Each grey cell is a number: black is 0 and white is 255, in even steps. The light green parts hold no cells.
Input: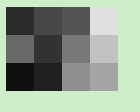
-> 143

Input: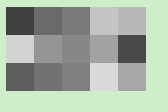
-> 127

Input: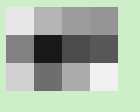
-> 172

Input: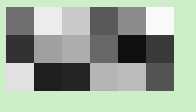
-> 36

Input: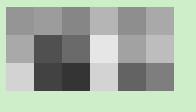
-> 52

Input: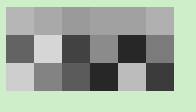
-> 91

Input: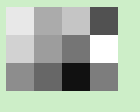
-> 17

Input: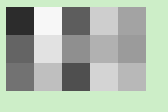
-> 79
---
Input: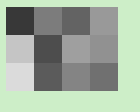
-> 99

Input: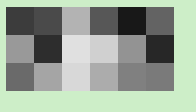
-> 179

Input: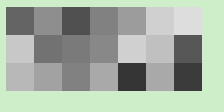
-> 80

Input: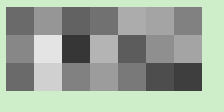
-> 98

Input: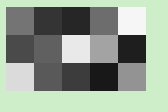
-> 38

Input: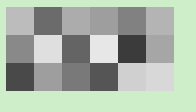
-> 172

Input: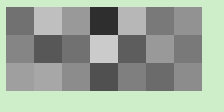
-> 153

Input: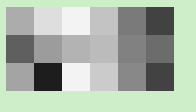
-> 243

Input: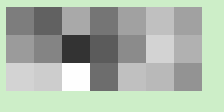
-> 169

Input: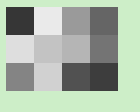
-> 154
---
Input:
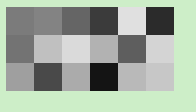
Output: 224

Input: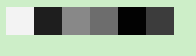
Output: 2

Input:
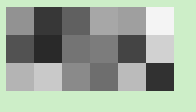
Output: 159

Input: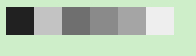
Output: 165

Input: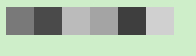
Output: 62

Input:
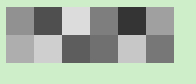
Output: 52

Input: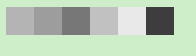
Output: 233

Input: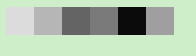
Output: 11
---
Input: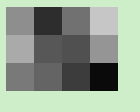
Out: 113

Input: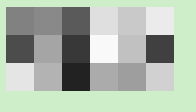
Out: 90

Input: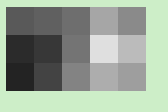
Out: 110

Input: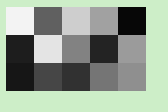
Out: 206

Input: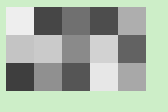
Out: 112

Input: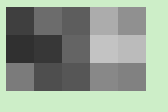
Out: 93

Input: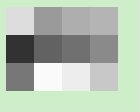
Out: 174
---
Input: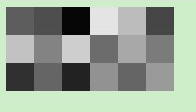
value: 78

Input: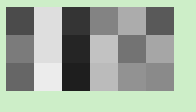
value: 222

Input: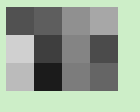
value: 94

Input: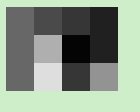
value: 74

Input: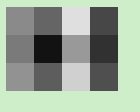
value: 101

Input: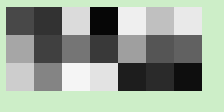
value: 50
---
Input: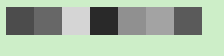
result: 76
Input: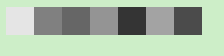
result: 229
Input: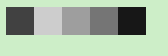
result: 65
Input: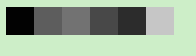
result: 2
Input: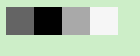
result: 100
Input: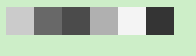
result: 203
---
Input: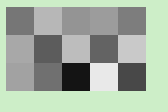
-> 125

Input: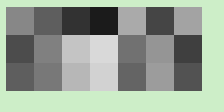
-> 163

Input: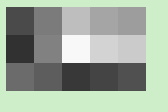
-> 157

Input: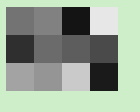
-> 231

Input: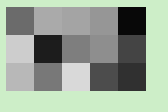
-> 8

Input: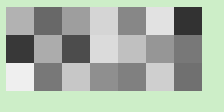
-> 50

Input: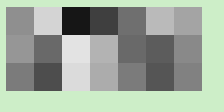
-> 164

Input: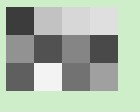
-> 223
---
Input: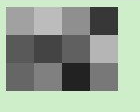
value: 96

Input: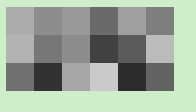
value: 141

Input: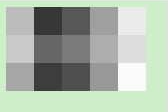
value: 122

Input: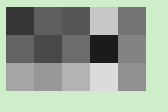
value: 108

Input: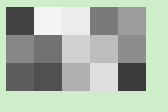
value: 209

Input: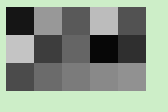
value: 101
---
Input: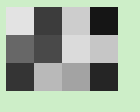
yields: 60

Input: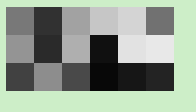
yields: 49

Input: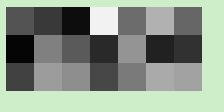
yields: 57

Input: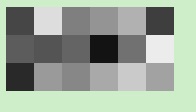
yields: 221

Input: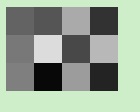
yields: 85

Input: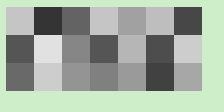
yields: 52

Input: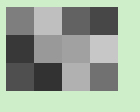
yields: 191

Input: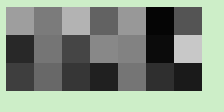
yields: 123
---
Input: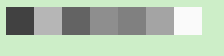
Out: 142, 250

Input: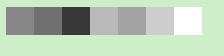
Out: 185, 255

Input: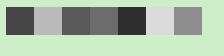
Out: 108, 219

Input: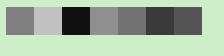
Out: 143, 193

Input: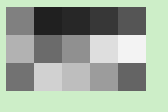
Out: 144, 243

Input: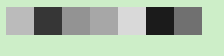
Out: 167, 217

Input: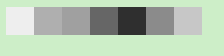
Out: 102, 238

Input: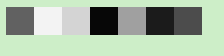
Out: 7, 243

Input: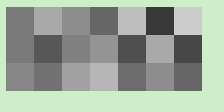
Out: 148, 204

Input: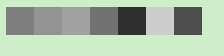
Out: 114, 205
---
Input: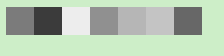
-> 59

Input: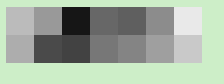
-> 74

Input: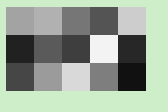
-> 155

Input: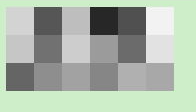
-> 142

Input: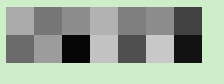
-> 156

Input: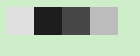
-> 29

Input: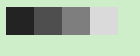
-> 78
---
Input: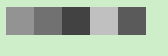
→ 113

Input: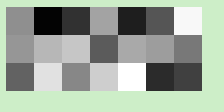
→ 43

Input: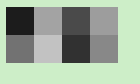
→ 74

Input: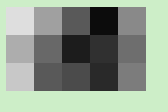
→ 41

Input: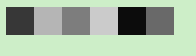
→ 105

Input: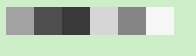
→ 133

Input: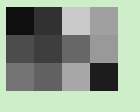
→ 49

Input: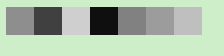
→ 129
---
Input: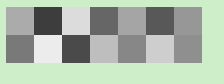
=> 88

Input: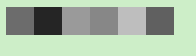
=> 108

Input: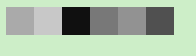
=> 120

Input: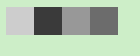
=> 152

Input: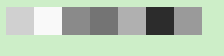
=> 138

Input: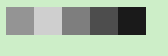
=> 126
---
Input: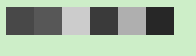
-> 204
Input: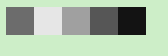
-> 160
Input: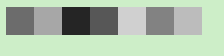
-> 37
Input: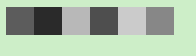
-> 184
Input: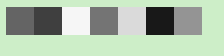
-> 246
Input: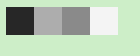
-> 138
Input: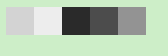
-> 42
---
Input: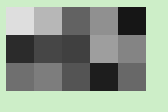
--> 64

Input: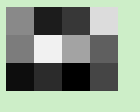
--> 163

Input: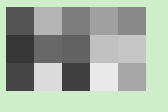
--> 98

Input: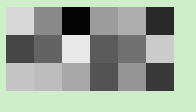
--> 232

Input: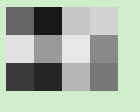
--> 231

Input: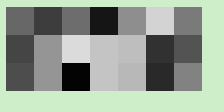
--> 219
